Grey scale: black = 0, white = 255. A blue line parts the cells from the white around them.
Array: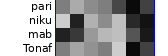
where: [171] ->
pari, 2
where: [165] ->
Tonaf, 2
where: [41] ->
niku, 6
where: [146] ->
Tonaf, 3
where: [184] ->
mab, 4

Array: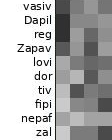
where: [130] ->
fipi, 3
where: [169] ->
lovi, 1

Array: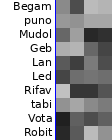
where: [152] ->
puno, 1
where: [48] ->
Mudol, 4

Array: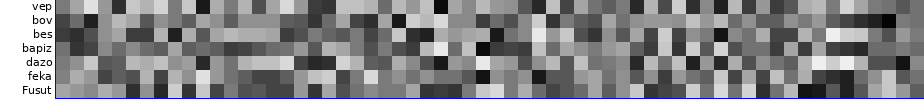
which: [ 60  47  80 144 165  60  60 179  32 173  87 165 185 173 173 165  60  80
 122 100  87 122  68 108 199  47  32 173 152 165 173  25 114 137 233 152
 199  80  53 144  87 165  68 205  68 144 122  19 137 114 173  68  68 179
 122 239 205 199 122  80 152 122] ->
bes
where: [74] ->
vep, 44
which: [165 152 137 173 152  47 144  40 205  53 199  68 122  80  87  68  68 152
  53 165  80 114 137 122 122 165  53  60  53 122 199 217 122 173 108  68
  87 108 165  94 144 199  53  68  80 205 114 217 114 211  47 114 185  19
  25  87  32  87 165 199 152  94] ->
Fusut
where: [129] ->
feka, 1
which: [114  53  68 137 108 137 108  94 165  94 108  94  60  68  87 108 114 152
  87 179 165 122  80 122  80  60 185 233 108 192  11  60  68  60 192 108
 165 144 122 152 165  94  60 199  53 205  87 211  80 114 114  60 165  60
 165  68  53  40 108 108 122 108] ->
bapiz
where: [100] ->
bes, 20
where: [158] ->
dazo, 10

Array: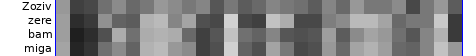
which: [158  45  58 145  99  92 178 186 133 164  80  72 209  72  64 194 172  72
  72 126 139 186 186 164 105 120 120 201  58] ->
zere
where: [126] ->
zere, 20
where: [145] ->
zere, 4

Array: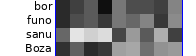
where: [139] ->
funo, 9
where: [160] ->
Boza, 5
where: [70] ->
sanu, 5
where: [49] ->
Boza, 1
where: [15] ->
bor, 4

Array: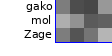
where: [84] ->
Zage, 2
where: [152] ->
gako, 4
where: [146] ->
mol, 2

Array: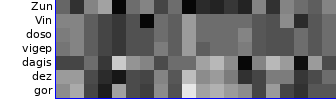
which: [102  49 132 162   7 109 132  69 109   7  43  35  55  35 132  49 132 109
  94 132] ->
Zun
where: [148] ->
dagis, 6
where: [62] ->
gor, 7
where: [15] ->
dagis, 18
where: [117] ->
vigep, 1

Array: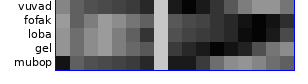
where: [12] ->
loba, 14
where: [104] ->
gel, 6
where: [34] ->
gel, 14
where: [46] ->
fofak, 17
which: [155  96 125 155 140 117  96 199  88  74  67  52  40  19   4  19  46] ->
fofak

